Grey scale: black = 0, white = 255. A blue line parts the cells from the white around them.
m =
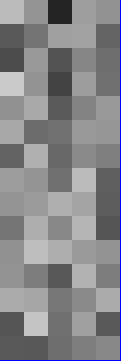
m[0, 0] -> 187
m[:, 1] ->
[148, 116, 153, 147, 169, 108, 176, 148, 155, 174, 190, 125, 166, 196, 88]
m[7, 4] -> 95
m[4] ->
[145, 169, 90, 131, 153]
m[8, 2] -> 175
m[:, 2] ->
[36, 160, 83, 67, 90, 113, 104, 112, 175, 136, 174, 88, 119, 112, 110]
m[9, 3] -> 181
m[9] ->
[117, 174, 136, 181, 85]
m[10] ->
[145, 190, 174, 154, 147]
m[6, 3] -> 138
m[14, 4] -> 136
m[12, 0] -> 171
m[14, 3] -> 126
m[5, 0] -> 168
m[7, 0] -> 157
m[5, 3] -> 153

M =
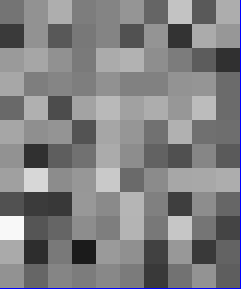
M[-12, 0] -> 116
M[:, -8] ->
[174, 88, 145, 133, 76, 148, 94, 140, 56, 101, 121, 133]
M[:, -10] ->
[116, 58, 154, 167, 105, 166, 146, 160, 81, 248, 170, 146]
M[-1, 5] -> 123
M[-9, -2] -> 149
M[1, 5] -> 81
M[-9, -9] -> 126
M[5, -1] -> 110
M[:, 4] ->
[132, 132, 171, 145, 185, 166, 171, 201, 138, 126, 154, 136]
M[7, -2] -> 168
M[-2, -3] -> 152
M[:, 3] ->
[125, 120, 122, 126, 163, 83, 113, 151, 152, 141, 27, 124]
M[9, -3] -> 198
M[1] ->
[58, 146, 88, 120, 132, 81, 148, 51, 171, 151]
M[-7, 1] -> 143
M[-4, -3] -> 62
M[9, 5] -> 180
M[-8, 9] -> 107
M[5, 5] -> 150
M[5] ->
[166, 143, 148, 83, 166, 150, 113, 177, 112, 110]
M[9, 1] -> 85
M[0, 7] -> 195
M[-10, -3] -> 124
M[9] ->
[248, 85, 101, 141, 126, 180, 120, 198, 117, 68]
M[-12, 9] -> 173
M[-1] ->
[146, 102, 133, 124, 136, 123, 57, 114, 147, 94]
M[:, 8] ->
[89, 171, 92, 149, 188, 112, 134, 168, 141, 117, 57, 147]

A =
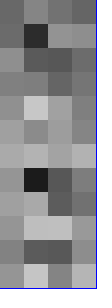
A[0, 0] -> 104
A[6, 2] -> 163
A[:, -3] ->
[133, 44, 90, 126, 199, 139, 179, 27, 169, 190, 91, 197]
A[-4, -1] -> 113
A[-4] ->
[160, 169, 92, 113]
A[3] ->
[128, 126, 101, 117]
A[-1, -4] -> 149
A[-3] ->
[149, 190, 191, 153]
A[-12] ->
[104, 133, 114, 101]
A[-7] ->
[160, 139, 157, 133]
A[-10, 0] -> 143
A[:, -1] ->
[101, 142, 108, 117, 127, 133, 178, 125, 113, 153, 141, 181]
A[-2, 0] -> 130

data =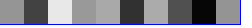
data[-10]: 149
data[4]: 169
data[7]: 80

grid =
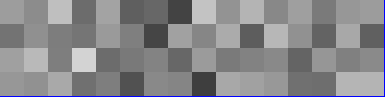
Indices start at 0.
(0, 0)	157
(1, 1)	144
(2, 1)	185
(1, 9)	171
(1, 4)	154
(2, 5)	121
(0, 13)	122
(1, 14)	168
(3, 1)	145
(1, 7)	161
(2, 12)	100
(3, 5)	81
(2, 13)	150
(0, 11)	136
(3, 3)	112
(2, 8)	155
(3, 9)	168
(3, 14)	181
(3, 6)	137
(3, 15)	180

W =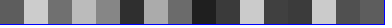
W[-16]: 93
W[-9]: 107
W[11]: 64
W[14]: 80
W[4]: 134
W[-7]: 58

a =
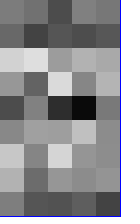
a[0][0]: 124
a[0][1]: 113
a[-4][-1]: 140
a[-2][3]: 140
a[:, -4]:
[113, 67, 222, 99, 129, 160, 133, 108, 85]
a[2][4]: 169
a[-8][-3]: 85
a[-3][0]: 199
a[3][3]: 134
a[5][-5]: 136
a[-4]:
[136, 160, 158, 192, 140]
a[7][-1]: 148

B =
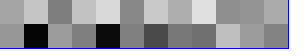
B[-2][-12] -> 165
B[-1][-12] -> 150
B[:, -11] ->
[197, 5]
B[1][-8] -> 11
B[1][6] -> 74
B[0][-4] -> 224
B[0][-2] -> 148

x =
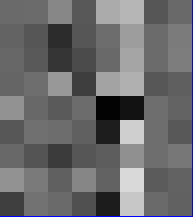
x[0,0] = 106
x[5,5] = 207
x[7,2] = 96
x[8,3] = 80
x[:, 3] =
[88, 86, 75, 62, 108, 96, 86, 134, 80]
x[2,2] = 53
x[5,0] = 87
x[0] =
[106, 107, 135, 88, 171, 182, 86, 105]
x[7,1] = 122
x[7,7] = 98
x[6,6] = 110
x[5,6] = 110
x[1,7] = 123
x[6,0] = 104
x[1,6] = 107
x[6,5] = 144
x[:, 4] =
[171, 109, 105, 163, 3, 29, 93, 98, 28]

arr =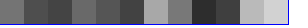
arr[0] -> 116
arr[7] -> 120
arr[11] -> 210
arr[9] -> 63

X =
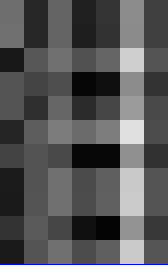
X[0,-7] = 110
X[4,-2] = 155
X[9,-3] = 4
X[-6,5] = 224
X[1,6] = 64
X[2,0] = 24
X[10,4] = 95
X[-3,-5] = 112
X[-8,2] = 78
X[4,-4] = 43
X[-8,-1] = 51
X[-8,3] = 6
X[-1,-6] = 84
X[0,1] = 39
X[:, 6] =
[64, 64, 84, 51, 73, 76, 49, 84, 84, 56, 85]
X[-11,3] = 32
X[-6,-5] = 124
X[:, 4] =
[52, 50, 101, 15, 70, 125, 7, 95, 96, 4, 95]
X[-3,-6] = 84
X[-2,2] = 70
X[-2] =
[51, 90, 70, 16, 4, 147, 56]
